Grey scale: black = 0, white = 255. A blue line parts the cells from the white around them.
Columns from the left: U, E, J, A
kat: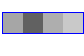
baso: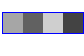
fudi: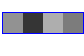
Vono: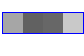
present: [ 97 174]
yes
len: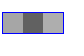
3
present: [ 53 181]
no
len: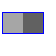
2
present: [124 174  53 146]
no

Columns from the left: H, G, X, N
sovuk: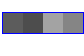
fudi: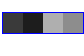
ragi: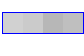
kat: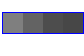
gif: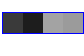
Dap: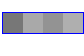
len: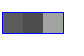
3
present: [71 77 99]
no
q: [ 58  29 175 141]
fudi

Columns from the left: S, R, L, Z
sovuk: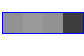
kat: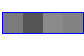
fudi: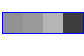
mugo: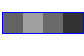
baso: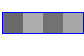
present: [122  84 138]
yes
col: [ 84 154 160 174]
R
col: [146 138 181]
L
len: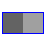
2
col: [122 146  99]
S

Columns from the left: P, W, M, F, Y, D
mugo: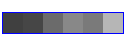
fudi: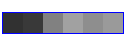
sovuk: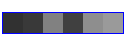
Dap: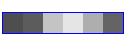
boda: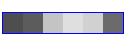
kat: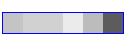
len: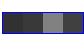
4
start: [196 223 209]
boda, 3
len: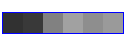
6
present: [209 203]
no
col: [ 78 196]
P

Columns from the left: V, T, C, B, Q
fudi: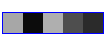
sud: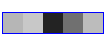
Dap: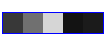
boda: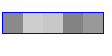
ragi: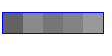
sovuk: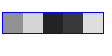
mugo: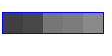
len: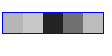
5
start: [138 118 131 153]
ragi, 2
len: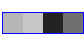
4
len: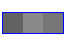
3
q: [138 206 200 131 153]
boda

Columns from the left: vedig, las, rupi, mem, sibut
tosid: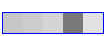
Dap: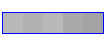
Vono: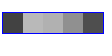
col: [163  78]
sibut
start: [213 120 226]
tosid, 3
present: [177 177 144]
no
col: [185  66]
vedig
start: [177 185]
Dap, 2
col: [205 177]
las
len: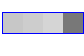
4

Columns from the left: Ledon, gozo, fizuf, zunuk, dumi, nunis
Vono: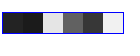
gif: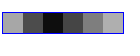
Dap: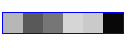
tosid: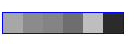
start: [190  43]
tosid, 5
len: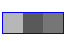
3
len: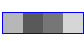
4
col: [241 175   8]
nunis
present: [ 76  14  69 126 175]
yes
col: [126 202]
dumi

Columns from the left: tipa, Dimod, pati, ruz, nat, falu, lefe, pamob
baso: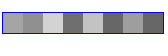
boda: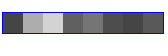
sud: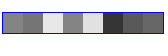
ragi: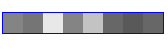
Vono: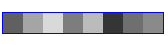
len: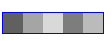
5
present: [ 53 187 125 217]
no
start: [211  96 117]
boda, 3
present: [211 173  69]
no
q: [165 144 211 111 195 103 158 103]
baso

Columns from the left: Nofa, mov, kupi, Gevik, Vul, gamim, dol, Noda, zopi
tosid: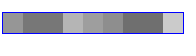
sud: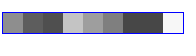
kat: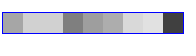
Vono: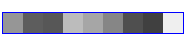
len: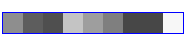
9
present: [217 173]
no
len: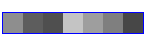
7
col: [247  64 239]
zopi
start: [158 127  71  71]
sud, 5

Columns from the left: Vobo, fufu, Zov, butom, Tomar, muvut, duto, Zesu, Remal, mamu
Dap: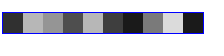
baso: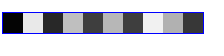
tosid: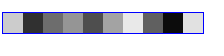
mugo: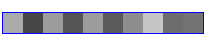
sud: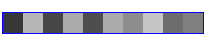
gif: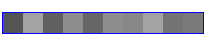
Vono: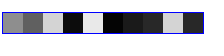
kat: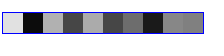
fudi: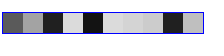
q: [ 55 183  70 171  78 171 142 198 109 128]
sud
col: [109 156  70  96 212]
Zov

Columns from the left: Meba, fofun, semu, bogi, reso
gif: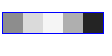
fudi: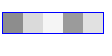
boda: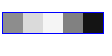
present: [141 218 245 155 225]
yes
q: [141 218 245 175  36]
gif

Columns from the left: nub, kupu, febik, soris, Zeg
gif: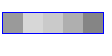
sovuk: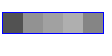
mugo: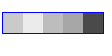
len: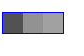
3
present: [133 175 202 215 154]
no
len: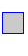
1
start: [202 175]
gif, 3
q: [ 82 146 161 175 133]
sovuk
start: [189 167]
mugo, 3

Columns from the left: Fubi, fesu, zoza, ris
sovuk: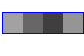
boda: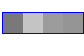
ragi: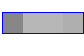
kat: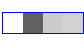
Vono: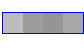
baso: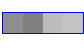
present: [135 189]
no
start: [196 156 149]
boda, 2
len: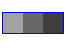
3

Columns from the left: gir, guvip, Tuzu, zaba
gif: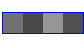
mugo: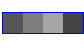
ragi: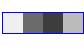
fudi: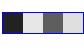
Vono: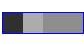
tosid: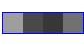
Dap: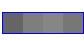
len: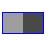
2
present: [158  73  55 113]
yes

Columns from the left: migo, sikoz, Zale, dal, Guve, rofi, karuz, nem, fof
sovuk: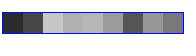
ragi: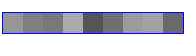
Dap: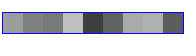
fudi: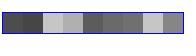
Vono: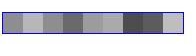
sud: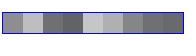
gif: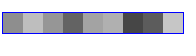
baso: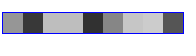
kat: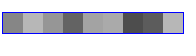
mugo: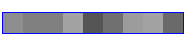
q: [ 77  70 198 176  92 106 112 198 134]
fudi
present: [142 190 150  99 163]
yes
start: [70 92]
gif, 7
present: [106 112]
yes
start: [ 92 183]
kat, 8

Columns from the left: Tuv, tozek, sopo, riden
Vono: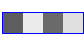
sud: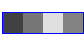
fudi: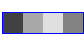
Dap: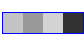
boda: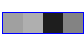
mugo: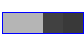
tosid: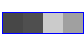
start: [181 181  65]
mugo, 1
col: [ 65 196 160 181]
Tuv

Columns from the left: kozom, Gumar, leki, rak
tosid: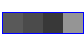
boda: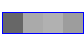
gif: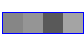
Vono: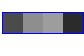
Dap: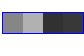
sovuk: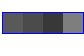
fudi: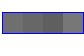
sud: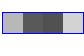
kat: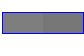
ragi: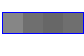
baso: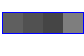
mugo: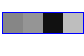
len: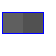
2
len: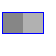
2

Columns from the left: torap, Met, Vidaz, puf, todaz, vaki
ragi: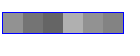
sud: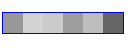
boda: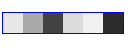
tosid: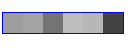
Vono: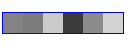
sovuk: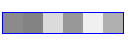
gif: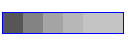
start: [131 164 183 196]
gif, 2
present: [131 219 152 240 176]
yes
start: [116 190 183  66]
tosid, 3

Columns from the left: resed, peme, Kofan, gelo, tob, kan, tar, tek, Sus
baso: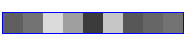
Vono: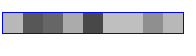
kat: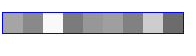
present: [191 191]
yes
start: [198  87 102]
baso, 6

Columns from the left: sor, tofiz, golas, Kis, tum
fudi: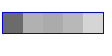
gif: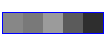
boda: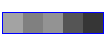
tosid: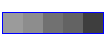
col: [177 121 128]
tofiz
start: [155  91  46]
gif, 3
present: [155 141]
yes
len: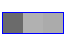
3
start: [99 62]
tosid, 4
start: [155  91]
gif, 3
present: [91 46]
yes

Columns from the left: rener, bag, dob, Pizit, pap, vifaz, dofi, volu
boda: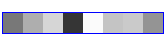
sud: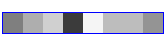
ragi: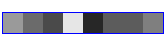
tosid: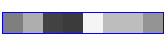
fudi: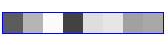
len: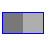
2
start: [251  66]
fudi, 3
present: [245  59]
no
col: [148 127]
volu
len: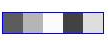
5

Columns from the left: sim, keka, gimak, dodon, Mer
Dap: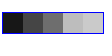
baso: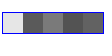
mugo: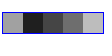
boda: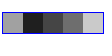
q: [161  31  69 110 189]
mugo
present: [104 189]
no
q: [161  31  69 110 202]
boda
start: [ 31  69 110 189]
mugo, 2

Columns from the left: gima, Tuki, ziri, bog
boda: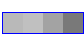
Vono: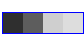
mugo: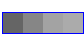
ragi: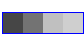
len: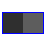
2
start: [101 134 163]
mugo, 1
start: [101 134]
mugo, 1
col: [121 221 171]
bog
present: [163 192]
no

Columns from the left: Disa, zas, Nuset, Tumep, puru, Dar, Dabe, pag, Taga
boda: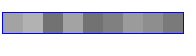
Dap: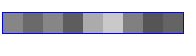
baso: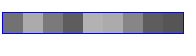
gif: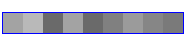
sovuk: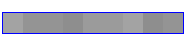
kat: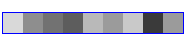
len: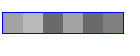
6
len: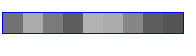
9
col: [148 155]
Taga
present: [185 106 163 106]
yes
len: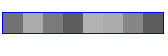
8
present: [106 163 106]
yes

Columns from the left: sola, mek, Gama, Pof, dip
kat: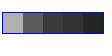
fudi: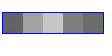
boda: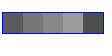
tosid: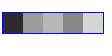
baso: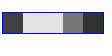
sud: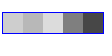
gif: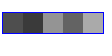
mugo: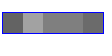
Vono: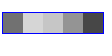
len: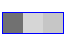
3
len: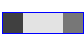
4
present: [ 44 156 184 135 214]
yes

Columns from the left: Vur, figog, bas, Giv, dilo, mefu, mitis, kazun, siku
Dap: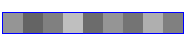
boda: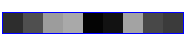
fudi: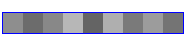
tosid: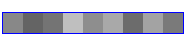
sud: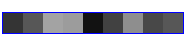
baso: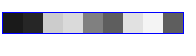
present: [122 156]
yes
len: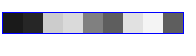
9
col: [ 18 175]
mefu

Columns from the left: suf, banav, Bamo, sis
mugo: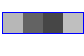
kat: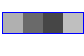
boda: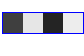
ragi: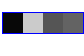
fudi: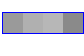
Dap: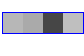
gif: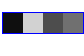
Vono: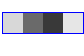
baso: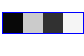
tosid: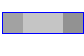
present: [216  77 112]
no
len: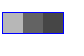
3
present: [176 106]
yes

